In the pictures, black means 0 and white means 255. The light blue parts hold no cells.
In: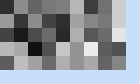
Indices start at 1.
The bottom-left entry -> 93
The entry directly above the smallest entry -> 75
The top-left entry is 47
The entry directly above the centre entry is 47
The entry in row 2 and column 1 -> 154
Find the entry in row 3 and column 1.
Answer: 67
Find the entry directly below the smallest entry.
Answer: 162
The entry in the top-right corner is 206
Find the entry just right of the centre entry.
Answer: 175
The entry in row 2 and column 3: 141
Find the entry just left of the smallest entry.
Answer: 169
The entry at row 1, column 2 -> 141
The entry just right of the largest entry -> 93

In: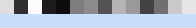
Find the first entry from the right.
230
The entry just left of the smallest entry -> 28
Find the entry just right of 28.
13
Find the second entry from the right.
201

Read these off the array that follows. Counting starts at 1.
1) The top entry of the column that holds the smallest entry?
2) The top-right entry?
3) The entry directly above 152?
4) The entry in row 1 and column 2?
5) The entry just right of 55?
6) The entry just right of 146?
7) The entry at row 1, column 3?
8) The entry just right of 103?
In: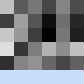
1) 70
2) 77
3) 159
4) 91
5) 125
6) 103
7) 119
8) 70

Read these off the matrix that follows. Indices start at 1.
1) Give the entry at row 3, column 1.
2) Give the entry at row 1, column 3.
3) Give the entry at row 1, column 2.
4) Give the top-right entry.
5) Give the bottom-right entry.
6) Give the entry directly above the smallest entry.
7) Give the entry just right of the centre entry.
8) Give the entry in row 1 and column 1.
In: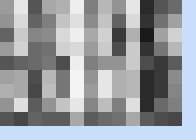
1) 99
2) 85
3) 230
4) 106
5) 71
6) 50
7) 147
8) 155

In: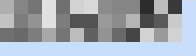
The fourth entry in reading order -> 225
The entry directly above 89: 188
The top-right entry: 57
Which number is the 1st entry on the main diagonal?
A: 175
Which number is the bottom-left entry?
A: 111
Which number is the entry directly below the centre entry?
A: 97
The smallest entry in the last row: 69
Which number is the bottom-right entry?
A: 210
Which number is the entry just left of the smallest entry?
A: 133
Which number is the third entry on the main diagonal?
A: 125

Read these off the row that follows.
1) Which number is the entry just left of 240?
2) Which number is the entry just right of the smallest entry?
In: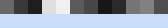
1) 222
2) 42

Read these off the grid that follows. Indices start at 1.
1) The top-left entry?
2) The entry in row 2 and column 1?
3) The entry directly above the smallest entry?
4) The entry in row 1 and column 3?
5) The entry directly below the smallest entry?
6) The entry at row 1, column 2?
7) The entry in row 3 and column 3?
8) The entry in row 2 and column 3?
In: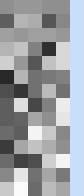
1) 143
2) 94
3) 207
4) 151
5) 78
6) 151
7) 159
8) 173

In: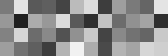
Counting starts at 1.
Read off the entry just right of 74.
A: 179
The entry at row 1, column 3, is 89
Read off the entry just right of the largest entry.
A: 172
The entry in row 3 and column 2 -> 214
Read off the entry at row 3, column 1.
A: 130
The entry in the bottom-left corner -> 158
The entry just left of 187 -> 68
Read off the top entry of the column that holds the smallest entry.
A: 228
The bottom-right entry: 207
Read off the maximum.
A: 241
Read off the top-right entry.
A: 228
